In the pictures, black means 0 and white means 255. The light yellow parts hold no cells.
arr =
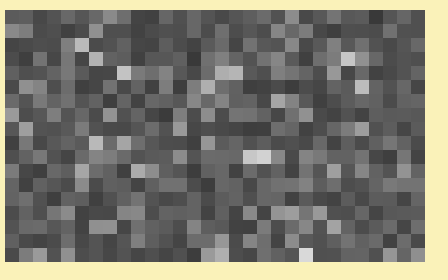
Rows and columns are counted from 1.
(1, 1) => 91
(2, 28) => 113
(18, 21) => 85
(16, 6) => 67
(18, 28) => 150
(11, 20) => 136
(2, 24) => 63
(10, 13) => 76
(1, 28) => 85
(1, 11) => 65
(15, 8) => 72
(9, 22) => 66
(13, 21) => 115
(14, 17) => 99
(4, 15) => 112
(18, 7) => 84
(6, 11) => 65
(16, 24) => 163
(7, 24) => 77
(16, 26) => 76
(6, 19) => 66
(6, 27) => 99
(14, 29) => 69
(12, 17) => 66
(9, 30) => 91
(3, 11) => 68
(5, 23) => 77
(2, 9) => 79
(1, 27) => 57
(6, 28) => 82
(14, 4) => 63
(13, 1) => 100
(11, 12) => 92
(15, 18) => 137
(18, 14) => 61
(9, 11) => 108
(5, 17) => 181
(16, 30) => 110
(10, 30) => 75

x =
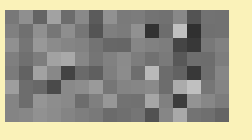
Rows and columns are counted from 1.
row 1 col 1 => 120
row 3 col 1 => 144
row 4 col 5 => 169
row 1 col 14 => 83
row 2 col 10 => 145
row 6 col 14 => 192
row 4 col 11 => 113
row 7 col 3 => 149
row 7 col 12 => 128
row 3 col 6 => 130
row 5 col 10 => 110
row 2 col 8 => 127
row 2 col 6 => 118
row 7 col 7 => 127
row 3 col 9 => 102
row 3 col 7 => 115
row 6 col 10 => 134
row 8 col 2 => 135
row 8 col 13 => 169
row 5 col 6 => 106
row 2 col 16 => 113
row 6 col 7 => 154
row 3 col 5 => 133
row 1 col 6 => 137
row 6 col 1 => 158
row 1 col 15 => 114
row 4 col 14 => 110
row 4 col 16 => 125
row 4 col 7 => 117
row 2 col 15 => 112
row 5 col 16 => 134
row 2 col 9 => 123
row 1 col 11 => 115
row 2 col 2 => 112
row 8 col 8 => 107

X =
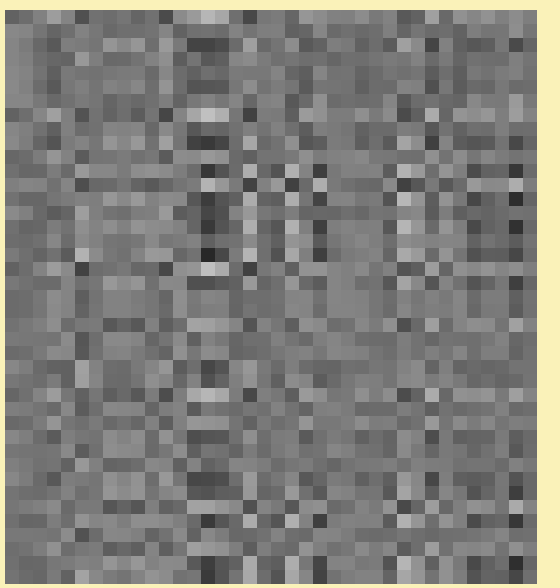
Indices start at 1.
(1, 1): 98
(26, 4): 98
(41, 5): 98
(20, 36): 119
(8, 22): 155
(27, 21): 140
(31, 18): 143
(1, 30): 98
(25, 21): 126
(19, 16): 171
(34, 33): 95
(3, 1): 133
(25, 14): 119
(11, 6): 91
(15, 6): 158
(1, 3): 129
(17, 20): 96
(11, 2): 108
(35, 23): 89
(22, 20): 112
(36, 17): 137
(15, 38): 112
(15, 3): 105
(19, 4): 156
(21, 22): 133
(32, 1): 118
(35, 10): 147
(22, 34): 104
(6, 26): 96
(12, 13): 125
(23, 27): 123
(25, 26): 128
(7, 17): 133
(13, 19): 129
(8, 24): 124
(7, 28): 133
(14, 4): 117
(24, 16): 120
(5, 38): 113

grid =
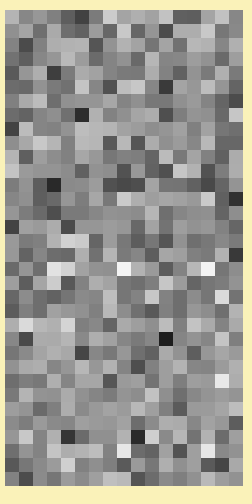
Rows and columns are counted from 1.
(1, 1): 180
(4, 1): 114
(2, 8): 103
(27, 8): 86
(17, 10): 93
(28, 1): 121
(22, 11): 89
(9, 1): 67
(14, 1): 134
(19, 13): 131
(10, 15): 184
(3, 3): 129
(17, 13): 146
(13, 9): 73
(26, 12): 158
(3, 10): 163
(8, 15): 144
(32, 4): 196
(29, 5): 173
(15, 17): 142
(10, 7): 182
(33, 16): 70
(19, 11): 154
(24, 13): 133
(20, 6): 130
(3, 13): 113
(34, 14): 145
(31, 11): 207
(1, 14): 94
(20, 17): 147
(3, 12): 164
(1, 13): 96
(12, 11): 98
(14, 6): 125
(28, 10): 141
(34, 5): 155

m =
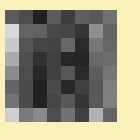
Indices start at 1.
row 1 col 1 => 92
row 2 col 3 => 97
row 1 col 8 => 113
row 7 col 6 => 53
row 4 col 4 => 64
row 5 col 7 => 94
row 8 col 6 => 64
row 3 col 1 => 201
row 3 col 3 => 68
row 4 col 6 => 37
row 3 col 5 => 103
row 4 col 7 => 104
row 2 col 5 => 69
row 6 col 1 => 100
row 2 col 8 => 100
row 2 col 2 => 99
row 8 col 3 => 137
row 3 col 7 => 119
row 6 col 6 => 64
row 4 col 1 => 170
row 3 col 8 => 102

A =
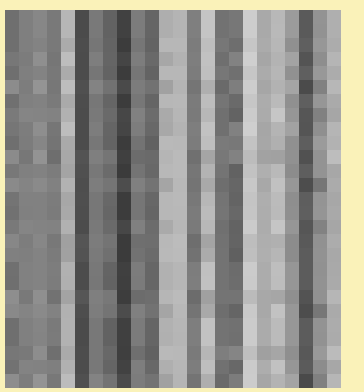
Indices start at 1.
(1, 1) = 111
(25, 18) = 191
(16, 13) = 183
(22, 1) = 137
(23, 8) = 98
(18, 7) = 122
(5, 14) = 124
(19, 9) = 64
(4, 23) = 142
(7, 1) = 112
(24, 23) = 146
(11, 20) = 161
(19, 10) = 124
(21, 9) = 61
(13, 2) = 132
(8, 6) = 76
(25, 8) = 104
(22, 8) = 116
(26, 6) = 76
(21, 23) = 145
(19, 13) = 182
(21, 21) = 143
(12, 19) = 175
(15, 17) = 104
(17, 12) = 184
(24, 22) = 92
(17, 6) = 85
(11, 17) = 130
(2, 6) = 75
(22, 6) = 78
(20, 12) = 177
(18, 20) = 182
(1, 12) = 174
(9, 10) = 125
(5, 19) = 171
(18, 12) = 185
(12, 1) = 120
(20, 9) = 63
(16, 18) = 203

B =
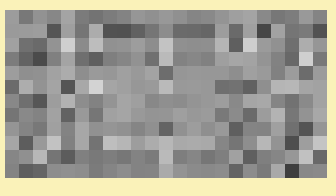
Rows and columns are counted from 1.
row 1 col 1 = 156
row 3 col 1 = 161
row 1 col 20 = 119
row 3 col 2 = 112
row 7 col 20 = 133
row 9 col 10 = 133
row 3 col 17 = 95
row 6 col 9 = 160
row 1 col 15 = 137
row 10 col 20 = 147
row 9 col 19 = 131
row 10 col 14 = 171
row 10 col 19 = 183
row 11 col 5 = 92
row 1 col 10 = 150
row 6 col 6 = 168
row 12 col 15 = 137
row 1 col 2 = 120
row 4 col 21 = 104
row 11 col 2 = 144
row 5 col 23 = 155
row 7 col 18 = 165
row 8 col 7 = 118
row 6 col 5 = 85
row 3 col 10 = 157
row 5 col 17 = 142
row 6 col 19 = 143
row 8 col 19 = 156
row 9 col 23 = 149
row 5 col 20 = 129
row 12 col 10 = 131
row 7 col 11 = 136
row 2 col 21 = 117
